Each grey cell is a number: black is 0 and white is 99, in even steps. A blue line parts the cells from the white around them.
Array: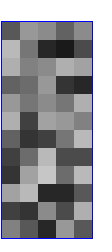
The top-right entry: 54
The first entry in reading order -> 34
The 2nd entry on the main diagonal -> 46
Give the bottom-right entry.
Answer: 34
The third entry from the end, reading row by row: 15
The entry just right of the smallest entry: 29
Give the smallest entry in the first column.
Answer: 20
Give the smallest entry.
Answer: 10
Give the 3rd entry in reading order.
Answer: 54
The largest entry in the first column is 72
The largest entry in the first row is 59
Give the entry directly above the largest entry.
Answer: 72
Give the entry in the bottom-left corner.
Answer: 50
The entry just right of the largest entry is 42
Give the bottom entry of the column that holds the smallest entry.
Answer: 59
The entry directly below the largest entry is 15
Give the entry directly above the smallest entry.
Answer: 38

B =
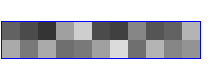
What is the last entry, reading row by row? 57
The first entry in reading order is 38
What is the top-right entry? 70
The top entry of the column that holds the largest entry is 25
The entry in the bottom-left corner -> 66
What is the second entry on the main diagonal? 47
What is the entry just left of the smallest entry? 29

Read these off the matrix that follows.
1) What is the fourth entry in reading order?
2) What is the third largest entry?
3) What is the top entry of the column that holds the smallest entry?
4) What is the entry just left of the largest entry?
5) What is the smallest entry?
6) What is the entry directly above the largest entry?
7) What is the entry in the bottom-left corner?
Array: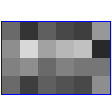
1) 28
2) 71
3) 59
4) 55
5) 16
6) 20
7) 41

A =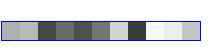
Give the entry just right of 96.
92
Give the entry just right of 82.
23

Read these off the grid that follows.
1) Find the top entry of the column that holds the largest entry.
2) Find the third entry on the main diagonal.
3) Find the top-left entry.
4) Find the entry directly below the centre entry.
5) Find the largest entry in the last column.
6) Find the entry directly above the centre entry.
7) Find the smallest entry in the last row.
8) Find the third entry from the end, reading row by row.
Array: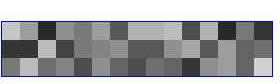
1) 21
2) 43
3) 77
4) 30
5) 81
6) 69
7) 21
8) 61

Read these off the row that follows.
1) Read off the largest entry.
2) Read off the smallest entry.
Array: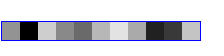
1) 88
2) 0

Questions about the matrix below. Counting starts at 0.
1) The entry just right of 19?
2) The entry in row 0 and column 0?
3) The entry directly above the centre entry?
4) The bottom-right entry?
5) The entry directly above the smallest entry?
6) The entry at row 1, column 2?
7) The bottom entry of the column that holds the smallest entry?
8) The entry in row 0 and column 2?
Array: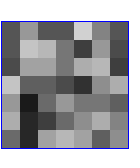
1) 55
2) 33
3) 46
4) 55
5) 37
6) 71
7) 15
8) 33

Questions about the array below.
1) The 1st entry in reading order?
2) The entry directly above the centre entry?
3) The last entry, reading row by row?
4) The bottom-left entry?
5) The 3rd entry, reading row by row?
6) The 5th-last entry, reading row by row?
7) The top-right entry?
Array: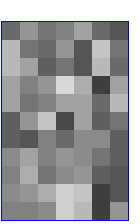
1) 41
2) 63
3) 58
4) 50
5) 45
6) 54
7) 33
